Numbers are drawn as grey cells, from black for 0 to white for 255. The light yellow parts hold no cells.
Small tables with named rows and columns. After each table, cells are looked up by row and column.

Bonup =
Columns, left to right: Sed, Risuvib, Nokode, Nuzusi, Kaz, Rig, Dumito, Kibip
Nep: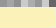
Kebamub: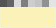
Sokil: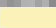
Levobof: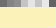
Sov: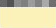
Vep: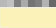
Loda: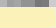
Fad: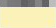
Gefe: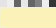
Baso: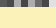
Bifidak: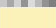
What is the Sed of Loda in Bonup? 182
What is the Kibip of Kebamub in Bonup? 228
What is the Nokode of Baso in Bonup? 174
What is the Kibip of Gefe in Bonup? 53
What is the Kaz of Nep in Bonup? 172
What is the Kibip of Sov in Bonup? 111
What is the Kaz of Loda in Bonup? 146
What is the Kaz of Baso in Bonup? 173
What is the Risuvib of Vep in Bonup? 193
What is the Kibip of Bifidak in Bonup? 127
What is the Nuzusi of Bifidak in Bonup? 147
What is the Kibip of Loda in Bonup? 204
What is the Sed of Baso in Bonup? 89
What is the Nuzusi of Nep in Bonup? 202

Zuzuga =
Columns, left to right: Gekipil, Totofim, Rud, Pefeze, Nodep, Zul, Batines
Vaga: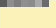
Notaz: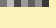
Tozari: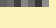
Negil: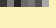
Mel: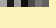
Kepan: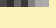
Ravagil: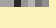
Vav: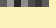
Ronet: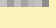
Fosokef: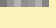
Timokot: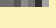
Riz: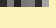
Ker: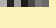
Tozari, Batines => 140
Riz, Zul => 46
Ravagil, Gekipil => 163
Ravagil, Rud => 42
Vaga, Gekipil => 91
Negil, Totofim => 127
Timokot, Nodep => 115
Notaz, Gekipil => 118
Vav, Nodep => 78
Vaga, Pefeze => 143
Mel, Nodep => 75
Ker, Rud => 155
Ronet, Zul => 192
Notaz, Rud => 72
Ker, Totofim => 35
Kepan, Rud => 101
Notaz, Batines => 55
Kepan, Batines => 173
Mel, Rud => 155

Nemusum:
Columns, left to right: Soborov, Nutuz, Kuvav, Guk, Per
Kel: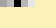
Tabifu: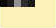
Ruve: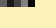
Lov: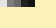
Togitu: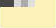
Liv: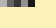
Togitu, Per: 223
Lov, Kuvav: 105
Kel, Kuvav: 6
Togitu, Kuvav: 217
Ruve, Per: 9
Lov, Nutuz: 126
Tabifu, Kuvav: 145
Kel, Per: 230
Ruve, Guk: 129
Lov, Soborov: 227
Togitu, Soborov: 72
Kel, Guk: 182
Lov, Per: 19
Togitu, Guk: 171
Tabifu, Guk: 47
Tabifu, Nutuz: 29
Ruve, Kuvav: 66
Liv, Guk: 145
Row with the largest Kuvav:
Togitu

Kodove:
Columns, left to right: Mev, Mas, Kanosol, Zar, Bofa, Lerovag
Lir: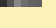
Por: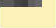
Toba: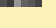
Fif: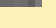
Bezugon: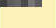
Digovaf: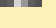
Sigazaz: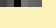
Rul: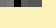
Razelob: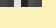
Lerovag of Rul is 87
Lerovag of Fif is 122
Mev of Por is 89
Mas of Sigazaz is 88
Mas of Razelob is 61
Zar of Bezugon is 74
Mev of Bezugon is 65
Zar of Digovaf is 152
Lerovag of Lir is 96
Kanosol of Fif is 111
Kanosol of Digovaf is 212
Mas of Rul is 121
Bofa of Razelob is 80
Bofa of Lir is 99

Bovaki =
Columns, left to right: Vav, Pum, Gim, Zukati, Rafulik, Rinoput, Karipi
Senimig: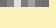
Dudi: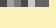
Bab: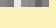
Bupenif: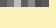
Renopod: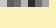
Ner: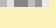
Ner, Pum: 225
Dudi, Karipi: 99
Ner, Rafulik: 189
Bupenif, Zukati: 95
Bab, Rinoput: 101
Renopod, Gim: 112
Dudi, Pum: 161
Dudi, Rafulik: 199
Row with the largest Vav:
Renopod

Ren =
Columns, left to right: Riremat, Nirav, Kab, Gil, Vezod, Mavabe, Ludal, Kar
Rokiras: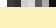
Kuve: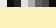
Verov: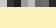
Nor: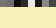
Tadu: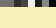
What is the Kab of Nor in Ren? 16
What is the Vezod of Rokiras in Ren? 216
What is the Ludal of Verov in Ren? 109
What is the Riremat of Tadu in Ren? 115
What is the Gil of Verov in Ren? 154
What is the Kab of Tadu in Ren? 48
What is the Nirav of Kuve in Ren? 14
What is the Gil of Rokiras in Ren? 205
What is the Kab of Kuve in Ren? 37
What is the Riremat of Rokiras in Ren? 251
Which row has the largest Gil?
Kuve

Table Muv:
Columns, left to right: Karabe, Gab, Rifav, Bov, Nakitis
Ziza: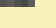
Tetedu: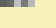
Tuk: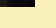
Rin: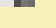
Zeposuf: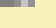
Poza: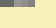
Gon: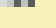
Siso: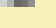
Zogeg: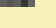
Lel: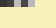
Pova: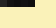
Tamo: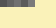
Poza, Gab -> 105
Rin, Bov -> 119
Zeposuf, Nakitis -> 147
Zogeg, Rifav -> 96
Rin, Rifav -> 79
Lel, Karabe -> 54
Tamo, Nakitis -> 122
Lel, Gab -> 67
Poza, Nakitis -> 130
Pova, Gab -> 19

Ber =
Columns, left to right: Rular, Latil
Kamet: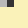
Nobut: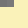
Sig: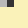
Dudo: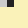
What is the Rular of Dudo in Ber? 203
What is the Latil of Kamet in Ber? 52
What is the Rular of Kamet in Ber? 185
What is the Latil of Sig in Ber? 52
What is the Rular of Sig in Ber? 185
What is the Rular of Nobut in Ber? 116
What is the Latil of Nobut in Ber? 121
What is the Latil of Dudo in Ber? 34

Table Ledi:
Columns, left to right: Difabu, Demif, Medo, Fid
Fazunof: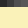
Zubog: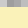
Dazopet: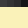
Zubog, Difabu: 203
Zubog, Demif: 158
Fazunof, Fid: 88
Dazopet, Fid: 22
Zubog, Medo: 168
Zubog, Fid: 190
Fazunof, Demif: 60
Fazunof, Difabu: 42
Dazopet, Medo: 44
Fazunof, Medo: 80
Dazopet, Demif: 52
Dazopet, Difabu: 60
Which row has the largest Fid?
Zubog

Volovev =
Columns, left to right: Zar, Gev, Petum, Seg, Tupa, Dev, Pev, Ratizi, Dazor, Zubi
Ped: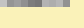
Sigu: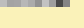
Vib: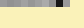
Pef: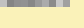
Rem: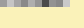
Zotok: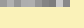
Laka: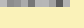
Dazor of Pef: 200
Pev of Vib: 170
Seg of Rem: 137
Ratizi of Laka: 161
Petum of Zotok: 150
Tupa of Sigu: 171
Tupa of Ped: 125
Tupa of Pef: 135
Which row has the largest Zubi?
Rem

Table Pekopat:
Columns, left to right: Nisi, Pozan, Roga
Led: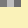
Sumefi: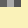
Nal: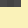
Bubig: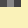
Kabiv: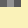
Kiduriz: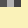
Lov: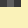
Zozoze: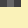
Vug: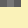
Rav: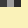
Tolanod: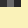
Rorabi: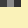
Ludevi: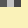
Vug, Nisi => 96
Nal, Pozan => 68
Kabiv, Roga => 89
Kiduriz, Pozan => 179
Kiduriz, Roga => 68
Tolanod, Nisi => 48
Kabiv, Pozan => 147
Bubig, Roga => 67
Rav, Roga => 45

